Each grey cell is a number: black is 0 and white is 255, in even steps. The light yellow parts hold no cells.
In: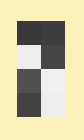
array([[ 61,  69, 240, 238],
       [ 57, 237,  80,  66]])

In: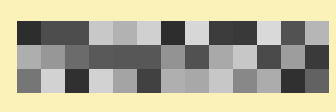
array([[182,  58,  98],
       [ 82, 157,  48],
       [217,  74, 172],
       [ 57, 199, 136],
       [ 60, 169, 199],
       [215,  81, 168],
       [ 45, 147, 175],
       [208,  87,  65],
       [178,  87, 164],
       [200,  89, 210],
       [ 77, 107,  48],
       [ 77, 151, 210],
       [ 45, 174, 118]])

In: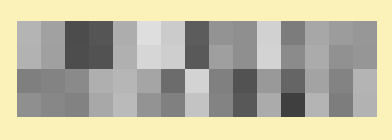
array([[151, 150, 180, 178],
       [156, 145, 131, 125],
       [167, 171, 163, 180],
       [124, 139, 101,  63],
       [209, 211, 153, 171],
       [143, 143,  82,  88],
       [147, 159, 128, 131],
       [ 92,  89, 211, 195],
       [203, 206, 108, 128],
       [222, 214, 165, 147],
       [173, 176, 182, 186],
       [ 85,  82, 175, 168],
       [ 76,  77, 138, 130],
       [161, 160, 131, 135],
       [180, 178, 127, 143]])

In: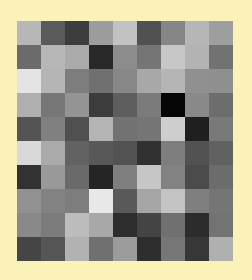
array([[158, 114, 143, 109, 121,  97, 108, 117, 115, 176],
       [182, 179, 144, 137,  31,  82,  75, 127,  44,  55],
       [134, 199, 181,   6, 206, 126, 130, 195, 112, 119],
       [ 81, 117, 168, 123, 117,  49, 198, 165,  68,  46],
       [194, 140, 135,  94, 114,  83, 127,  89,  45, 155],
       [156,  40, 112,  60, 180,  88,  37, 232, 168, 112],
       [ 61, 170, 125, 148,  80,  98, 106, 125, 188, 178],
       [ 90, 183, 181, 119, 128, 170, 153, 130, 124,  85],
       [183, 107, 228, 175,  84, 217,  50, 145, 137,  69]])

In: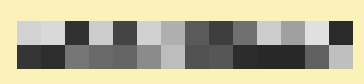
array([[ 42, 191],
       [224,  96],
       [160,  40],
       [204,  40],
       [111,  44],
       [ 62,  86],
       [ 90,  81],
       [175, 189],
       [209, 139],
       [ 68, 101],
       [204, 105],
       [ 49, 118],
       [217,  45],
       [210,  53]])

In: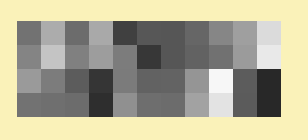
array([[219, 233,  40,  40],
       [159, 155,  92,  91],
       [134, 113, 247, 227],
       [102,  98, 149, 162],
       [ 86,  86,  99, 108],
       [ 87,  55,  98, 110],
       [ 64, 124, 123, 144],
       [169, 157,  53,  46],
       [108, 128,  92, 108],
       [172, 196, 124, 111],
       [114, 132, 154, 114]])

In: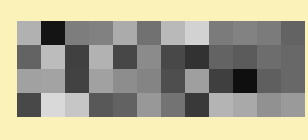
array([[ 99, 104, 104, 154],
       [123, 109,  95, 145],
       [130,  91,  15, 169],
       [123,  99,  63, 180],
       [210,  50, 159,  57],
       [185,  72,  78, 115],
       [113, 139, 132, 152],
       [171,  71, 141,  98],
       [129, 178, 161,  88],
       [125,  64,  66, 198],
       [ 20, 188, 163, 217],
       [177,  99, 161,  72]])

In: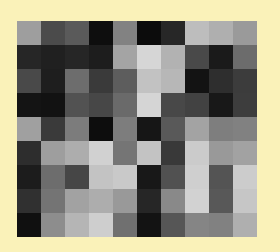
array([[154, 108,  60,  61, 129, 162, 204, 198, 175],
       [175,  26,  46,  24, 126, 153,  84,  88, 129],
       [189,  73,  19,  66, 163, 203, 207, 210, 133],
       [ 39, 178, 183,  72,  89,  57,  81, 137,  86],
       [ 12, 214, 194, 213,  22, 195,  24,  38,  19],
       [130, 164,  93, 106, 125, 117, 201, 153, 112],
       [ 14,  29,  58,  71,  13, 209, 195, 173, 206],
       [ 90,  38, 109,  82, 124, 173,  70, 162, 181],
       [ 75,  32,  30,  18,  58, 158, 109, 116, 141],
       [158,  38,  73,  20, 160,  45,  28,  48,  16]])
